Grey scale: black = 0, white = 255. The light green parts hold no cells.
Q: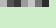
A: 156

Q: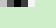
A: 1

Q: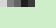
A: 101

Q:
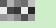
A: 55

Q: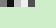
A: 197

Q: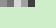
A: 216

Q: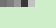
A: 152

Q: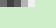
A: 94

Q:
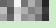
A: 175

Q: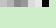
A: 152
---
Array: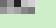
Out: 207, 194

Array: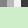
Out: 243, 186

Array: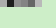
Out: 185, 172

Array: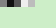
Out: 238, 188

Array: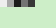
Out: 238, 168

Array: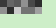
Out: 203, 160

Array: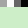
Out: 251, 164

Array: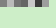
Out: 200, 186
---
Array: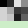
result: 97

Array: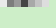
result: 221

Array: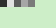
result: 122

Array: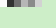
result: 210

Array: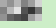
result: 197

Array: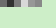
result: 136

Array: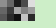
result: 42

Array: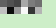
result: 180

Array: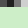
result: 207
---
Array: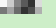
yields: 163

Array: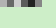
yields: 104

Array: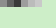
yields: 97

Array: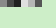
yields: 72

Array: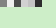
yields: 239

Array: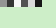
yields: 53

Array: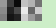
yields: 21

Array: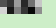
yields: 24

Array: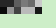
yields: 149
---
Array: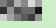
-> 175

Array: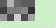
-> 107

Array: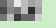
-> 233

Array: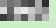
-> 128

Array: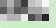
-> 119

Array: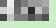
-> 96
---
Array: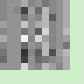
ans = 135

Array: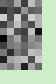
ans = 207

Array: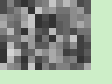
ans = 153

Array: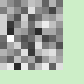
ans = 209

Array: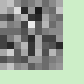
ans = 93

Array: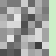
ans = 176
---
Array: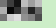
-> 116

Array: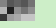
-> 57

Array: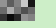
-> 52

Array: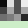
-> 111

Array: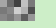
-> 135

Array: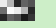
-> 39
